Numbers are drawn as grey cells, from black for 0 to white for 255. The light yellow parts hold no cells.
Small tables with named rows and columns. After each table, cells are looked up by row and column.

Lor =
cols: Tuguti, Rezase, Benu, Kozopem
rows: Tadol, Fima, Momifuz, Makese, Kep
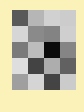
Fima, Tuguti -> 214
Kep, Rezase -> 213
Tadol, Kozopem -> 204
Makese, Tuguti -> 222
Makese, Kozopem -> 97
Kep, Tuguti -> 159
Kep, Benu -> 68
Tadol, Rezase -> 182
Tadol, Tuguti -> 89
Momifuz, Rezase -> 188
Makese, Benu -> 173

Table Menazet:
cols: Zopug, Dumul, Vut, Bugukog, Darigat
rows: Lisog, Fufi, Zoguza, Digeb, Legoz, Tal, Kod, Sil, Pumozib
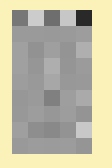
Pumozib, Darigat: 149
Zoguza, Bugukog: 148
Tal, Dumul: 154
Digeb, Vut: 174
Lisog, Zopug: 119
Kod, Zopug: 152
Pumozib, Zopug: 153
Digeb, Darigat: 155
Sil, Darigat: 200

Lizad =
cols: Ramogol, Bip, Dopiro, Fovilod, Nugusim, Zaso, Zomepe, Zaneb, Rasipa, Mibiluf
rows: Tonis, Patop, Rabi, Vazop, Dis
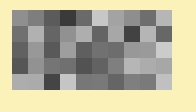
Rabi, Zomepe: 109
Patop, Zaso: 100
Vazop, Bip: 146
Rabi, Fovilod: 158
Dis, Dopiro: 69
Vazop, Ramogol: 86
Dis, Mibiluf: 192
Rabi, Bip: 152
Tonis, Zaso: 199
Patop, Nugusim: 174
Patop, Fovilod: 145
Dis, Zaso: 121
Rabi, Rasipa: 154
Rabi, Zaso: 113
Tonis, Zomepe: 163
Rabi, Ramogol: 97

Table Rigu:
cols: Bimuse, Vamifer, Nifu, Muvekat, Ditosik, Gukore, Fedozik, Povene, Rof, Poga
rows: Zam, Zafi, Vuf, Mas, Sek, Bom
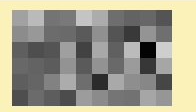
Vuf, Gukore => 168
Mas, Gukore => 146
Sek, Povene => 142
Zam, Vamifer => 186
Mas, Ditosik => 90
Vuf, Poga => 206
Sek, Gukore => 43
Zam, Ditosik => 196
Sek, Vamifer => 101
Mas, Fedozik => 105
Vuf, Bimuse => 95
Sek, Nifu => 130
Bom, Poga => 150
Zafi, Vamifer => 152
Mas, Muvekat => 147
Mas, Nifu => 92
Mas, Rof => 55
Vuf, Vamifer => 78

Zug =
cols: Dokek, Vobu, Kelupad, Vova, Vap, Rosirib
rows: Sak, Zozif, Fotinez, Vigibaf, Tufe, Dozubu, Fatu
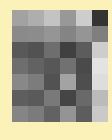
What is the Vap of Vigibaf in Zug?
74
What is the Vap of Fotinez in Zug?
92
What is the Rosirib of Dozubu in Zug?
187
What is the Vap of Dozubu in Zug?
105
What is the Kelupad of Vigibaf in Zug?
87
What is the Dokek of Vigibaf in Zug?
110
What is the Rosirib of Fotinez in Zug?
205

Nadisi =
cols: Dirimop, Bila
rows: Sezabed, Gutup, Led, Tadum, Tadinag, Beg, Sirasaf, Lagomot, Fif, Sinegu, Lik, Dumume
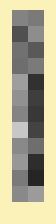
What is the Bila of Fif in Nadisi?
110
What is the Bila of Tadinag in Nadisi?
49
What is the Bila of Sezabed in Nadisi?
122
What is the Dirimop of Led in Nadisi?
113
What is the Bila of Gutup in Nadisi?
141
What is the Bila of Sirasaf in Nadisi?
56
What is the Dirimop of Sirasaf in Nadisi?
132
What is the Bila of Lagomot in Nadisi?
67
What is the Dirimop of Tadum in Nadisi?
110
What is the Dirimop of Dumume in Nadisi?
137
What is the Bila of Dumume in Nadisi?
155

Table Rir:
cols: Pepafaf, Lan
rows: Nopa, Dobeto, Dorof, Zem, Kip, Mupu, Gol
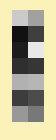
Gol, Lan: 120
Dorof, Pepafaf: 28
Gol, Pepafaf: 152
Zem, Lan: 54
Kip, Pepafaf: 177
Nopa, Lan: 161
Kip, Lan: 182
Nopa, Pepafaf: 202
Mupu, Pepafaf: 61
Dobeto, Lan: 63

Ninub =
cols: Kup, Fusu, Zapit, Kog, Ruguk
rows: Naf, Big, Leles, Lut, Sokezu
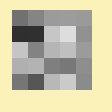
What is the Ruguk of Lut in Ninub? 142
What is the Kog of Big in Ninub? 221
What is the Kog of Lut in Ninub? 120
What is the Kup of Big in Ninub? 47
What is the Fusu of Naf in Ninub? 133
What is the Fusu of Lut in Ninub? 179
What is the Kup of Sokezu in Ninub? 118
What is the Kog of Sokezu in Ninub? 202
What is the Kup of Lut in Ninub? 176
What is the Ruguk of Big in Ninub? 145
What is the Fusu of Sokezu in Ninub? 86
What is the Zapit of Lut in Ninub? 127
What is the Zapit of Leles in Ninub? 181
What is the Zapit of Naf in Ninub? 155
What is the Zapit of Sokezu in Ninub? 184
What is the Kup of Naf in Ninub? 113
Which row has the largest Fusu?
Lut

